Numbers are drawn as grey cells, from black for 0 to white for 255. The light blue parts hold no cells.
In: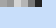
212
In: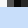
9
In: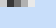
115
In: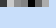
144
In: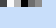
182
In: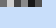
69
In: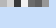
57
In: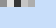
54
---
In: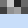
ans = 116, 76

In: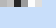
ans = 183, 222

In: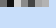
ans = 112, 179

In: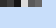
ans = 46, 104

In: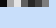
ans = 10, 125

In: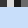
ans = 54, 106

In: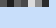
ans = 86, 43

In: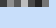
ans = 61, 117

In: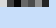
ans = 217, 36
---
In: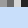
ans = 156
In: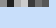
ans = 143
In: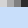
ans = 212
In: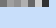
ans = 116
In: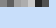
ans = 133
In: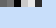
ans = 101
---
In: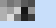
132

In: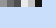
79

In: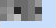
107

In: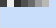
47

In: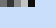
141

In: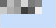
149

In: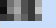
154
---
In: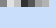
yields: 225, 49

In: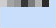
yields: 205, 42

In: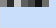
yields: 202, 18

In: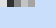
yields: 224, 49

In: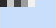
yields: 241, 42

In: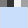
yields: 242, 52

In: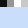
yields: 254, 16

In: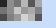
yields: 210, 37

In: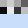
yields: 232, 12

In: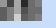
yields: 206, 41
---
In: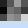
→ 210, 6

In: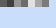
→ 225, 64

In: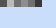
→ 186, 56

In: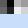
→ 239, 6

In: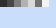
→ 244, 46

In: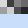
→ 217, 37

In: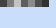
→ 194, 49

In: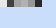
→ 232, 41

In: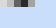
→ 217, 43
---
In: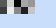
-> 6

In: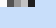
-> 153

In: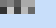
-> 89

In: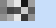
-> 230

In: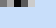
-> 7

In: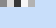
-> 55

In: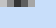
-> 53

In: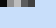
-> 189
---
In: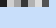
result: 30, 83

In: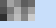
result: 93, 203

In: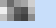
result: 165, 139

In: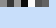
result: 141, 99

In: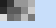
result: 30, 121

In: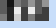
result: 92, 62

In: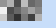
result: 148, 177

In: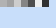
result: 178, 48
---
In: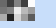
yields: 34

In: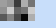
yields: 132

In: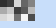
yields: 229

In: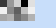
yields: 178

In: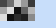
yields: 18

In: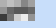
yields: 118

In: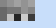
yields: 192

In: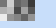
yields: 147

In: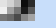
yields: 105

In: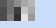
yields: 127
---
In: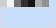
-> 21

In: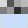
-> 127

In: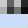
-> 174

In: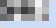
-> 165

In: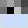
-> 109

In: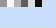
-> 222
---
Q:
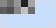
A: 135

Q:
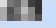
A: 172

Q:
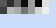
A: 87

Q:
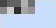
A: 69

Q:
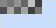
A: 133

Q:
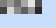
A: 125

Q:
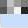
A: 111
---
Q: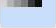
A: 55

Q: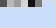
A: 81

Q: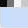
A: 117

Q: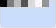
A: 84

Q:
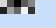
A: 33

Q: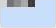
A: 116

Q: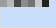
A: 73

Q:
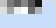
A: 82
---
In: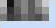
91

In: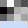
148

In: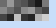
37

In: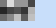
192

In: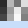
170

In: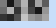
149

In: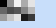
228

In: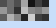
205
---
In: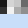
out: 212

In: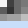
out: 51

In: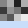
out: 147

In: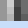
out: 193

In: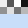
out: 86

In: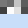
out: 107

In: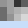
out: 160

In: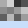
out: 126
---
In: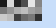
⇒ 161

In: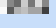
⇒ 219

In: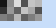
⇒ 168

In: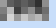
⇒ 78

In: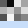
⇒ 149

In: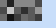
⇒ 90

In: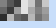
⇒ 128
